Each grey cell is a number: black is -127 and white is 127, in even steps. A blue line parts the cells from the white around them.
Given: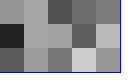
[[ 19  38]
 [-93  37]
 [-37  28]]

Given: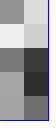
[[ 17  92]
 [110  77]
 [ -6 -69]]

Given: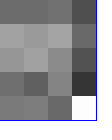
[[-19 -19]
 [ 34  26]
 [ 22  33]]

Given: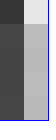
[[-73 103]
 [-57  60]
 [-59  57]]

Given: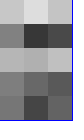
[[ 71  93]
 [  1 -72]
 [ 54  48]]

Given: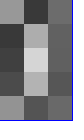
[[ 24 -70]
 [-70  45]
 [-63  85]]
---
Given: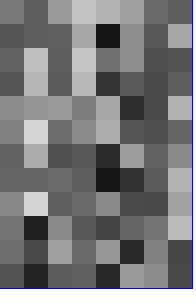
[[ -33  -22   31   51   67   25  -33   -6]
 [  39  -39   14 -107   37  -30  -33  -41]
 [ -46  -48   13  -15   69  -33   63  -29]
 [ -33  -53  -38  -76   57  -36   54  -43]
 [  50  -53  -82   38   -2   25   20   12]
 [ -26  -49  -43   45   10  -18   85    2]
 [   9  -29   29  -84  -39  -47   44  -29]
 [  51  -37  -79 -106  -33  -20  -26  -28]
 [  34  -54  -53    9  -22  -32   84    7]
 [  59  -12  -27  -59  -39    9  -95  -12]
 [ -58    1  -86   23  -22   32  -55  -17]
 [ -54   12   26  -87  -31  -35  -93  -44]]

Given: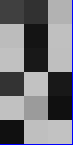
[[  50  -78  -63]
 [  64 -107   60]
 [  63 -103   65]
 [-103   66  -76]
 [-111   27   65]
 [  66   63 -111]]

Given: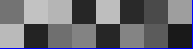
[[  30  -53  -86   62  -89   53   66  -12]
 [-102  -36    4  -89    3  -16  -92   58]]

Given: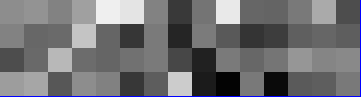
[[ -50   42   -6  -27  -25  105  -11  -70    2  100  111   32    2   19
    13]
 [ -33  -25  -32  -66  -75  -38   -4  -90   -5  -73  -26   68  -21  -24
     2]
 [   9    5   22  -10  -24   -5  -94  -56   -5  -14  -26  -19   56  -22
   -50]
 [  -6  -33  -37 -117   -6 -124 -100   76  -34  -72    1   13  -40   38
    29]]

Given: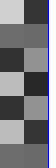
[[-74  80]
 [-21 -18]
 [ 18 -77]
 [-87  60]
 [ 18 -77]
 [-74  60]
 [-21 -18]]

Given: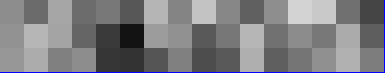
[[ -58  -15   73   83   14  -31    7   67    4   53  -40   -7  -19   38
   -20   13]
 [ -33   43   -7   12  -14   54   -8  -38   17   28 -108  -69  -26   36
    54   18]
 [  -2   49   16  -10  -32   47  -38  -50    0  -42  -76  -73   13    0
    44   23]]

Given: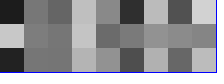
[[ 82 -46  59 -80   9  63 -26  -8 -99]
 [  5  11  18  -5 -20  68  -9  -2  72]
 [ 60 -24  49 -49  18  52 -10  -9 -93]]
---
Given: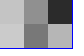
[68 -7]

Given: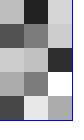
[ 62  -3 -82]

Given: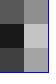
[-39  68]

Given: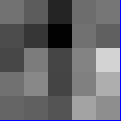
[-13 -73 -58   0  14]

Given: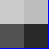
[ 75 -86]

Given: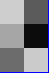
[  78 -115]

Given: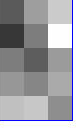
[-37  -2  27]

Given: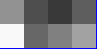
[ 18 -24]

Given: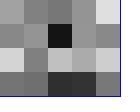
[ 34  20  64 -76]
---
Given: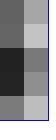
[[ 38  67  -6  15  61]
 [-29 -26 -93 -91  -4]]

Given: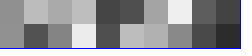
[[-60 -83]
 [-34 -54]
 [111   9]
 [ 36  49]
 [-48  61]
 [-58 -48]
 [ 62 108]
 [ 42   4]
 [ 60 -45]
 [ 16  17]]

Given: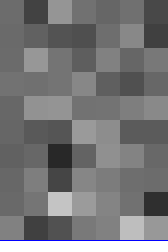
[[-55 -63  -7 -24   9 -36 -23 -19 -80  24]
 [-15   8 -25 -47  -1 -36   3 -17 -14  62]
 [-25 -17   1 -32 -12  13  16  -3   4   1]
 [-14 -48 -33   7 -13  26 -28   6  27  -6]
 [ 21 -44 -11 -11  20 -42 -87 -58  68 -46]
 [-61 -30  23 -15  18 -38 -24  -1 -10 -63]
 [-19 -21 -20 -13 -24 -25 -30 -24 -22   1]]

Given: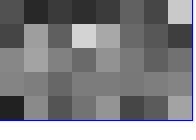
[[ 73 -65 -14   4  35]
 [-57 -40 -31  -1 -36]
 [-30 -22  -6  -7 -57]
 [-68  40  18  -3  20]
 [-81  83 -21  -3 -12]
 [-69 -32   1 -24 -43]
 [-87  30  35  -1  10]
 [-46 -58   7   4 -94]]

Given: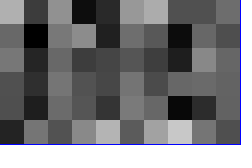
[[ -18  -49  -25  -28  -29  -48]
 [ -47  -24    8  -21  -83  -10]
 [ -47 -115  -97  -24 -119   72]
 [  44  -39  -65  -52  -24   34]
 [  24  -17  -42  -11   -5  -36]
 [ -86  -95  -58  -56  -75   52]
 [-114   12  -66  -45  -42    9]
 [  17   -7  -23  -10  -20  -45]
 [ -67 -127  -90  -80  -97  -10]
 [  48  -23   -8  -47  -48  -92]]

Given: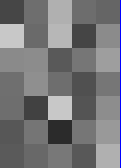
[[-26  11  30  -9  13  25  48]
 [-18 -58  -9 -47 -43  -9 -39]
 [ 48  55 -38 -17  72 -84  -7]
 [-17 -21  12  15 -62 -10 -23]
 [-57  72  10 -16 -17 -40 -37]]
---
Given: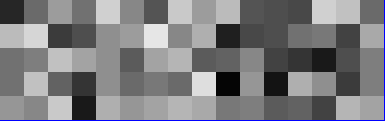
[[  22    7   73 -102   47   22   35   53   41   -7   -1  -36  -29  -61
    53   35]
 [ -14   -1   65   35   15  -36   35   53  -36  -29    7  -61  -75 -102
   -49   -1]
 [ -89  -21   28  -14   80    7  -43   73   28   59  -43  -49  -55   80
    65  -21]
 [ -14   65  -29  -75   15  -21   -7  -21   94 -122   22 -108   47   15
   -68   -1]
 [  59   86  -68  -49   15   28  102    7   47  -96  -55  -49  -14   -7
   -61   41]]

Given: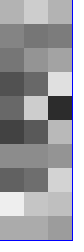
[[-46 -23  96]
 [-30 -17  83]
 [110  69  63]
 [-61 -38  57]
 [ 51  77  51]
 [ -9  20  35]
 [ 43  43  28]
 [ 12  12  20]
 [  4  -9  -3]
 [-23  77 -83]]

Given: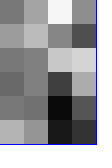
[[  -7   36  119   14]
 [  -7    0   71   84]
 [  28   59    6  -49]
 [ -22    0  -63   44]
 [  52   21 -103  -76]
 [  -7  -14 -118  -42]]

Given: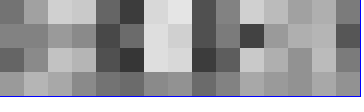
[[-12  33  80  73 -26 -67  88 101 -47   2  80  59  33  47  -4]
 [-26  10  66  53 -47 -73  94  88 -67 -34  73  47  18  59  -4]
 [ 26  53  40  10 -12 -20  10  18 -20   2  40  26  18  40  18]
 [  2   2  26  10 -55 -20  94  80 -47  -4 -61  26  47  53 -41]]

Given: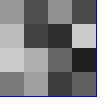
[[ 24 -47  17 -54]
 [ 75  47 -25 -97]
 [ -4  32 -66 -31]
 [ 60 -60 -82  75]]

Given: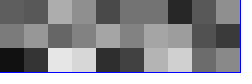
[[-110  -75  102   87  -81  -62   52   80  -19    9]
 [ -33  -39   45   15  -54  -12  -12  -88  -39   15]
 [  -4   23  -25    2   37    2   37   29  -46  -69]]
